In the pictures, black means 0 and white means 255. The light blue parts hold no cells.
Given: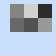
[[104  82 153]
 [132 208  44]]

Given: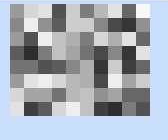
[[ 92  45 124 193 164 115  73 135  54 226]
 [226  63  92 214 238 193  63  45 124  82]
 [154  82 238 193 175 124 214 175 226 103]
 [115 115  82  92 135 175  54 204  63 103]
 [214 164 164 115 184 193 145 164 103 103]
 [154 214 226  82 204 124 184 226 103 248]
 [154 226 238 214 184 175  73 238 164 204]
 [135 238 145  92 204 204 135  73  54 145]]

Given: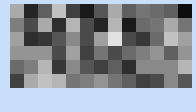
[[170  37  95 193  64  25  86 170  95 117 107  95  13]
 [160  46  55  86 137  75 160 225  75  55 107 193 160]
 [126  75 170  46 181  75  37 181  25 107 117 170 117]
 [107 126 181  55 137  86  64  95  46 137 137 137 181]
 [148 148 148  75 160  64 117  75 107 126 148  95 148]
 [ 64 170 193 181 117 126 148 117  95  64  75 137  86]]

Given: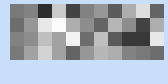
[[121 130  45 202  67 130 151  91 173 223 100]
 [130 141 191 162 242 109 191  91  56  56 232]
 [109 151 232 251 173 141 100 182 141  67 173]
 [121 162 211 162 100 151 182 173 130 121 109]]

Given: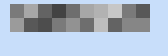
[[155  88  77 122 146 110 189  99 134 134]
 [122 167  99  67 110 167 178 199 122  88]]

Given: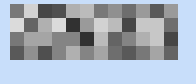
[[219 100 176 219  49 154 210 187  70 199 199 110]
 [ 89 144  79 132 176 132 165 110  89 120 165 100]
 [120 165 165 132 132  49 187 100 132 176 199  70]
 [120 210  70  79 176 187 120 144 110 154  89 154]]

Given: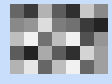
[[ 92  35 170  92  47 212 159]
 [102  58 179  92  47 200 137]
 [137 149 221 125 113  58  35]
 [179 230 102 190 241 102 159]
 [190 241 113 190 241  81 149]]
